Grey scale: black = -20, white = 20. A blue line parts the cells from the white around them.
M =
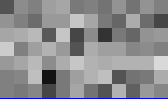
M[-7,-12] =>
-7
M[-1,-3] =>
-5
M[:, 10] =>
[3, -3, 3, 2, 8, -1, 4]
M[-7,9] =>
-2
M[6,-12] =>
0
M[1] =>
[3, 0, -3, 4, 4, 11, 6, -1, -4, 7, -3, -9]
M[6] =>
[0, -1, 1, -9, -1, 6, -2, -7, 8, -5, 4, 1]
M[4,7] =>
7
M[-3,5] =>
11
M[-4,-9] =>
8
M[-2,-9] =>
-17
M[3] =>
[12, 0, 5, 8, 4, -7, 7, 5, 5, 1, 2, 0]
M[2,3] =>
-6
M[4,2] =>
9
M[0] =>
[-7, 2, 0, 5, 6, -1, 0, -2, 3, -2, 3, 0]
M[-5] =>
[6, 7, 9, -6, 11, -9, 2, -12, -1, -4, 3, 4]
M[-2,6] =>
8

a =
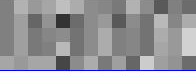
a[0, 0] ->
0
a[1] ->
[0, 5, -4, 3, -12, -3, 2, 4, -6, 2, -2, 9, 1, 7]
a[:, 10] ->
[2, -2, -2, -2, 12]
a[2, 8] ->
0
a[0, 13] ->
-3
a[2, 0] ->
0
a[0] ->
[0, 8, 4, 6, 10, 7, 2, 1, -1, 8, 2, -6, 0, -3]
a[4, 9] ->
-4
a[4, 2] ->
6
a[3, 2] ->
-1
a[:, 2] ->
[4, -4, -1, -1, 6]
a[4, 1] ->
4
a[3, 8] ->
0
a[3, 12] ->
4
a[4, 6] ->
7
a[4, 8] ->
5
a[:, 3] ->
[6, 3, 1, 0, 6]
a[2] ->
[0, 5, -1, 1, 2, -2, 2, 7, 0, 1, -2, 7, 4, 13]

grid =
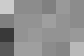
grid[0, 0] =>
12
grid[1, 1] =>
3
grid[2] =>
[-11, 3, 4, 3, 3, 4]
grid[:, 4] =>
[4, 3, 3, 1]
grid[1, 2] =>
3
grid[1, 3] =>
5

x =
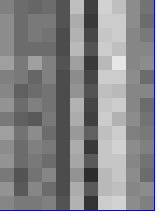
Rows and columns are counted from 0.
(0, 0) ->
0
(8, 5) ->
7
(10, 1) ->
-3
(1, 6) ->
-11
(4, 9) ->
1
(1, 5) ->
7
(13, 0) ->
3
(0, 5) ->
10
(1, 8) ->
12
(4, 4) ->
-7
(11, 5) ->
6
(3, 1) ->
-3
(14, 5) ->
8
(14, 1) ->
-1
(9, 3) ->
-3
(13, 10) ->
2
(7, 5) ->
8
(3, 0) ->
2
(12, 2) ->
-2
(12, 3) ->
1
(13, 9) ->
1
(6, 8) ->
9
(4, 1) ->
-1
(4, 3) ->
0
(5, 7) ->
12
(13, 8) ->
10
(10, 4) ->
-8
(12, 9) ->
2
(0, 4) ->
-7
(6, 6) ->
-7
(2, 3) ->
-2
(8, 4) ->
-8
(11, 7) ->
11
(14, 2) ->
-1
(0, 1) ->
-3

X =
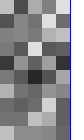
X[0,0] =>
10
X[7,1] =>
-5
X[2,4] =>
10
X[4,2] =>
-5
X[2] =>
[0, 1, -1, 8, 10]
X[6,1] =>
-2
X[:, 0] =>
[10, -7, 0, -1, -11, -1, 8, -3, -2, 10]
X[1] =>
[-7, 1, -2, 15, -3]
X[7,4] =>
-5
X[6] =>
[8, -2, -4, 3, 1]
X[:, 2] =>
[7, -2, -1, 15, -5, -14, -4, -3, 10, 2]
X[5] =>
[-1, -6, -14, -7, 6]
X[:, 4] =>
[15, -3, 10, -5, -12, 6, 1, -5, -5, -4]
